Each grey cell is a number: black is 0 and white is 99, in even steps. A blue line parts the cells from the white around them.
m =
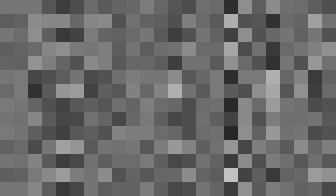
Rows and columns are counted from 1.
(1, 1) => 46
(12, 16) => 38
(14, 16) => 39
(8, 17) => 16
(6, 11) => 46
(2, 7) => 52
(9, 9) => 28
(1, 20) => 54
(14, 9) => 39
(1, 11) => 48
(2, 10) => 44
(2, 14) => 49
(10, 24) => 32
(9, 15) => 43
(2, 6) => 40
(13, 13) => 40
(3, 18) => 55
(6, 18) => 47
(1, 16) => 41
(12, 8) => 37
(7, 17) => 35
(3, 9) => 38
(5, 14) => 44
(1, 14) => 30
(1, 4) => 33
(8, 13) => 40
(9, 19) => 32
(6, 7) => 29
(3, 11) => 46
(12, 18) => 54
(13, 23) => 60
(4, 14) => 54
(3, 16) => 38
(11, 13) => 59
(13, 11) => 34
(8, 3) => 39
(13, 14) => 54
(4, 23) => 50
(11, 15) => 37
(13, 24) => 56

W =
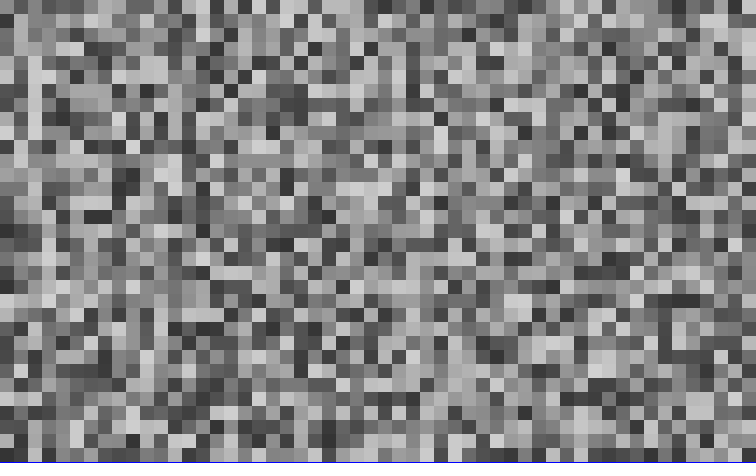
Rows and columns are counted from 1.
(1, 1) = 54
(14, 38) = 27
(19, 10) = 55
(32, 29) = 75
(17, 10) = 34
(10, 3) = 80
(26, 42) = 33
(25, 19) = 32
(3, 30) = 55
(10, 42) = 21
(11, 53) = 75
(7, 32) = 42
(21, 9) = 51
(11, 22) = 66
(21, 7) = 53
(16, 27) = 67
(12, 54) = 33
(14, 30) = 25
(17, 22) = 33
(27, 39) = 23
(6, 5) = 59
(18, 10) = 72
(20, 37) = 43
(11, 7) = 23
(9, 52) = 47
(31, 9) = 71
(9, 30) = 66
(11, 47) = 69
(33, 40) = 73
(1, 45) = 66
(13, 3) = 66
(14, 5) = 34
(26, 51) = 28
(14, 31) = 80
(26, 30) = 80
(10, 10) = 28
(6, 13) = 52
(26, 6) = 68
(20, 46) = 80

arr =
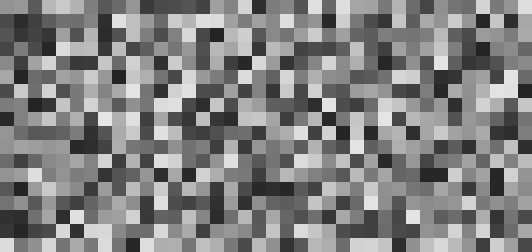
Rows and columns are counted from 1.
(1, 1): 57
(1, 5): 78
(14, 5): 62
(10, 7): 19
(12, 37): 50
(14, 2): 14
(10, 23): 25
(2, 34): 58
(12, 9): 24
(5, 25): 54
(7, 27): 64
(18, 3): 56
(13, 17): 48
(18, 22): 34
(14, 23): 26
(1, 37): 57
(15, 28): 55
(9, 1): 16
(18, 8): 85
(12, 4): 53
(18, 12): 67
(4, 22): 26
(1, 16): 62
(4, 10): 27
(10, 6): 48
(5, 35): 24
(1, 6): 69
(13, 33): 80
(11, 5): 60
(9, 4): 76
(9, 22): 47
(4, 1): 27
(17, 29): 29
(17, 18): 53
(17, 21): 37
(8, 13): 87
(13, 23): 50
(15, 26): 41

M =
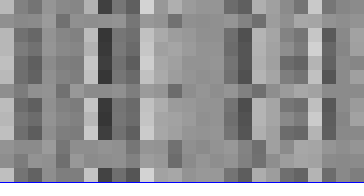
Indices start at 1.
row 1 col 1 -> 72
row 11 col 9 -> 56
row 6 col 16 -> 57
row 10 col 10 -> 37
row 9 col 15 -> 56
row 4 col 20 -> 63
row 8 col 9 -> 45
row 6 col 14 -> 58
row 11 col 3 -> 54
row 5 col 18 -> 33
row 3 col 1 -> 71
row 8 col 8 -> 22
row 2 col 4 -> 60
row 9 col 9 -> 46
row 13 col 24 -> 42
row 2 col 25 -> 55
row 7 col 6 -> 59
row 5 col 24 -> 38
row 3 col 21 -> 51
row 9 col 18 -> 32
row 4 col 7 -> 69
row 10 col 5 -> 49
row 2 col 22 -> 65
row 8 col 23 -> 74
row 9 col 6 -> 50
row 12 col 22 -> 64
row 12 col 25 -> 53
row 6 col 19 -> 70
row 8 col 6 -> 48
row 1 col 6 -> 52
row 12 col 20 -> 55
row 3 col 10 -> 43
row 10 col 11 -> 79
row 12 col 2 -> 48
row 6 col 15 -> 56
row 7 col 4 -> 57
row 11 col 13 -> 44

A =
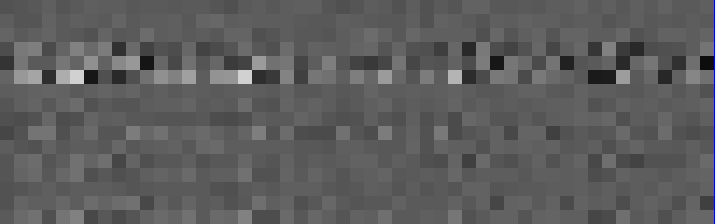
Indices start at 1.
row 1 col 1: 32
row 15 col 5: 40
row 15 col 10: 44
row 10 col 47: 32
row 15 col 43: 36
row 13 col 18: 44
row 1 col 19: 36
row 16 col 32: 36
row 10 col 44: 34
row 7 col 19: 36
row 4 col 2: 47
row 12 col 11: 31
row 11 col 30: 39
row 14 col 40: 36
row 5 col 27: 22
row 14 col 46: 36
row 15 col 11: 28
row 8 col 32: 36
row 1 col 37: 34
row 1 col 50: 35
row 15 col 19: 43
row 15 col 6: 36
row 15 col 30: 35
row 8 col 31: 35
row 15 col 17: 32
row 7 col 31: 36
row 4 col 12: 32
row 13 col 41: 36
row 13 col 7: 31
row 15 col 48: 36
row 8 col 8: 35
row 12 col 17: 34
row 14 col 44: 37
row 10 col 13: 37
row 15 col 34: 34
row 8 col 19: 33
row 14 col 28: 36
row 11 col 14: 34
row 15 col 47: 38
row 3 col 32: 37
